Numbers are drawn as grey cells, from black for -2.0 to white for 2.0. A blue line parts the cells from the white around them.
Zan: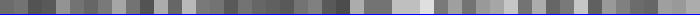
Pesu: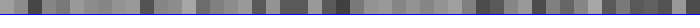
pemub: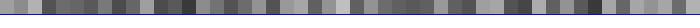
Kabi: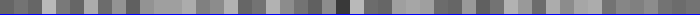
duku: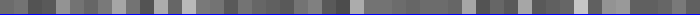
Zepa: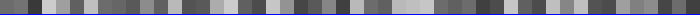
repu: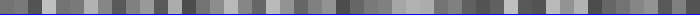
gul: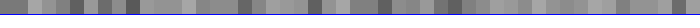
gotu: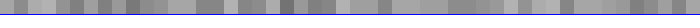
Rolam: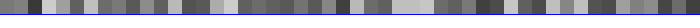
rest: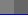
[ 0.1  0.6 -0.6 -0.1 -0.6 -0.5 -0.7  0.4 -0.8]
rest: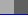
[ 0.3 -0.6 -1.1  0.6 -0.4  0.6  0.3  0.6 -0.3  0.8]
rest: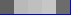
[-0.5 -0.3 -1.0 -0.8  1.1 -0.5 -0.8  1.0  0.1  1.0 -0.7 -0.8  0.5  0.0
  0.2 -0.9 -0.3 -1.0]
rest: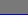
[ 0.6  0.3  0.0 -0.5  0.4 -0.3  0.2 -0.6  0.4  0.3  0.3  0.6  0.1  0.2
  0.2 -0.4  0.1  0.5  0.4  0.3 -0.5  0.3  0.6  0.0  0.0 -0.5  0.2  0.1
  0.4 -0.2 -0.5  0.0  0.2  0.5  0.4  0.2  0.6  0.3  0.2  0.3  0.6  0.5
  0.0  0.3  0.3  0.5 -0.3  0.5]
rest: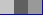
[ 0.0 -0.3 -0.4  0.5  0.4  0.7]
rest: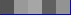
[ 1.0 -0.5  0.3 -0.3 -0.5 -0.6 -0.5  0.4 -0.5 -0.7  0.5  0.6 -0.7 -0.9
  0.7 -0.5  0.3 -0.6 -1.1  0.6 -0.4  0.6  0.3  0.6 -0.3  0.8]

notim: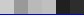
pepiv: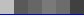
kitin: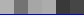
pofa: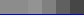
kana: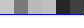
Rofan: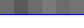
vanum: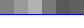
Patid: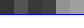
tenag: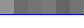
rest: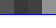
[0.5]
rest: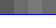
[-0.2]
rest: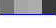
[-0.9]
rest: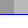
[ 1.0 -1.5 -1.3]
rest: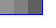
[-0.9]

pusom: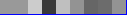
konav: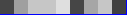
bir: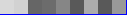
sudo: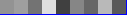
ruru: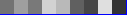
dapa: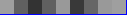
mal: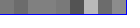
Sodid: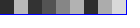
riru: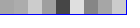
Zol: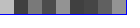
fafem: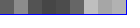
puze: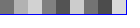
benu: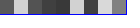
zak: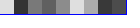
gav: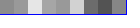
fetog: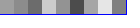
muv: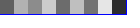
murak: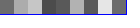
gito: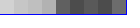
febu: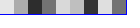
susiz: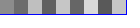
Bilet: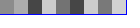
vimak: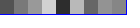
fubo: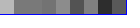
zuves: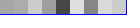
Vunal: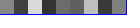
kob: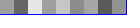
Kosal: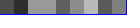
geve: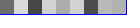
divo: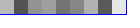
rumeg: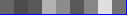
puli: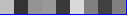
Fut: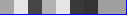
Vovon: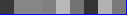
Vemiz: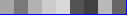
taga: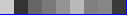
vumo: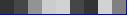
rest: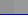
[-1.1  1.4  0.0 -1.0  0.0]
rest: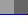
[ 1.6  0.5  1.1  0.2  0.6 -0.6  0.3]

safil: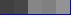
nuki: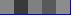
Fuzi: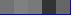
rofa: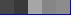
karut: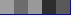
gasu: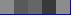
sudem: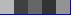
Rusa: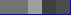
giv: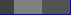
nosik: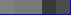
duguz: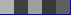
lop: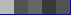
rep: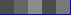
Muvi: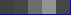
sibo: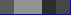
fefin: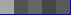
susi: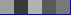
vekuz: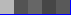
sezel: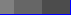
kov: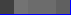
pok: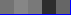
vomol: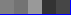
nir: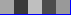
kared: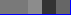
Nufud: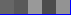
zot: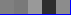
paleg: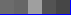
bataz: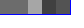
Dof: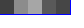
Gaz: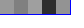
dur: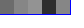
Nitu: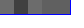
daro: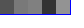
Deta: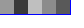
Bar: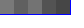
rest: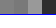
[0.2]
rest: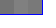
[-1.2 -0.4]
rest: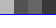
[-0.7]
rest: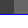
[-1.2  0.3]

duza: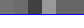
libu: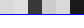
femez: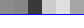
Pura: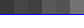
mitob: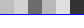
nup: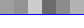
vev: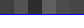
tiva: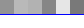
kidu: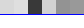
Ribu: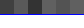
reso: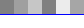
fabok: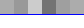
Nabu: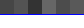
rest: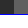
[-0.8 -0.9]
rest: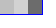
[ 0.9  1.5 -1.2]
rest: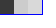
[-1.6]
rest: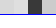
[ 1.4 -1.6]

